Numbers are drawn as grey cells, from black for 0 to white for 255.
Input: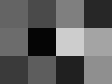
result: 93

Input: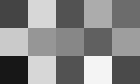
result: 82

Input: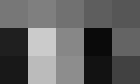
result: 141

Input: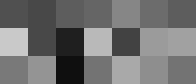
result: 169

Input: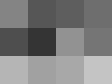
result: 161

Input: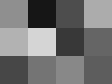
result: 116

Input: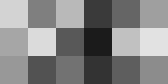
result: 51

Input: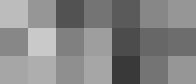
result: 57
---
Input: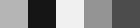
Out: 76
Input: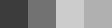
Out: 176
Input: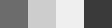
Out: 58
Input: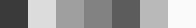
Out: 250
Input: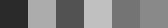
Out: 137
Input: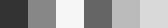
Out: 217
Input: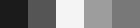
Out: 120
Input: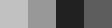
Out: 93
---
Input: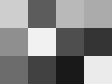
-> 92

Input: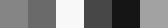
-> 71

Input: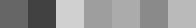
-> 171

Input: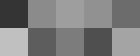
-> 158

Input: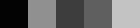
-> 61

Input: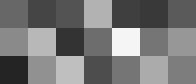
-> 63
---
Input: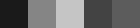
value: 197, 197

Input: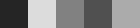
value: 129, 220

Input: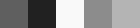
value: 249, 249

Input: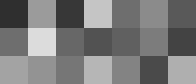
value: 82, 220

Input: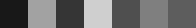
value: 207, 207

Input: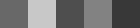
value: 78, 200

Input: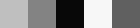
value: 8, 247

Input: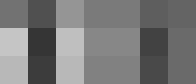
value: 135, 197

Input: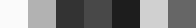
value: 72, 250
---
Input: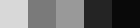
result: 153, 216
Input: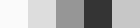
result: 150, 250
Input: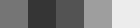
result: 83, 236
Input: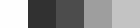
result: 76, 254
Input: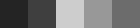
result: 205, 205
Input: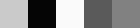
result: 250, 250
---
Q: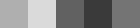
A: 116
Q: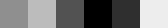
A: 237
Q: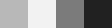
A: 33
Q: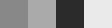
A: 234
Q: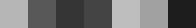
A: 29
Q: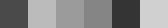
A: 208
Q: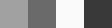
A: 57
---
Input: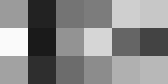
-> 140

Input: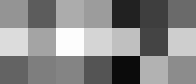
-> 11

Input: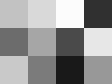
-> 123

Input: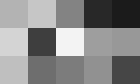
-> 124

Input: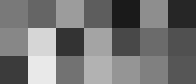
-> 149

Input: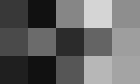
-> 86

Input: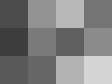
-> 102

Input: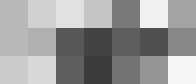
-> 115

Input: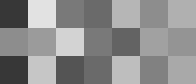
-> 190
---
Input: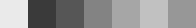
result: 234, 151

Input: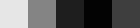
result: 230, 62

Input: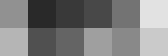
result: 145, 202

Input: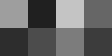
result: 158, 60

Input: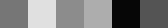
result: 118, 84

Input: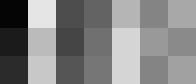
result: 5, 161
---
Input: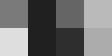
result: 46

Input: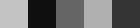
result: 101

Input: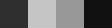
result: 152

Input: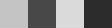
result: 218

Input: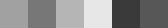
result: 181

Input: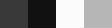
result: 251
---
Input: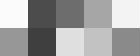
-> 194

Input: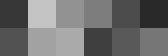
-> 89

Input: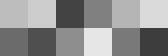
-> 121

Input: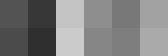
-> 126

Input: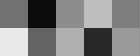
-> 40

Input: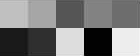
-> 2
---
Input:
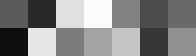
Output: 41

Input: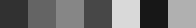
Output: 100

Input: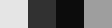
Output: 49

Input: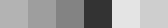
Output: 158

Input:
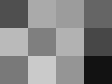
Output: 170

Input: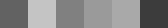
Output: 196

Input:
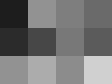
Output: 146
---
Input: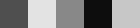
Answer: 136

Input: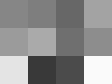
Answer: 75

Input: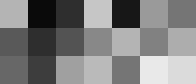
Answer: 160

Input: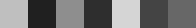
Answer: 142

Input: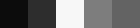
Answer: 247

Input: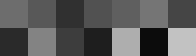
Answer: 61

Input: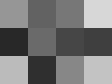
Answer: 135
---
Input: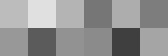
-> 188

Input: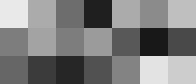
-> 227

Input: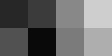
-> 174

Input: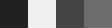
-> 108

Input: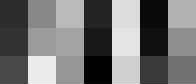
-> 228

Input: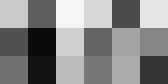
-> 230

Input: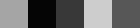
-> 165

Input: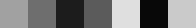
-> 202

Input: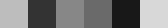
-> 189
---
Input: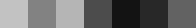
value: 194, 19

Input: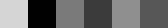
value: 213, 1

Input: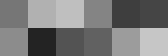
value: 198, 35

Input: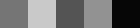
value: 201, 6

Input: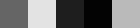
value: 227, 3

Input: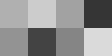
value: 218, 53
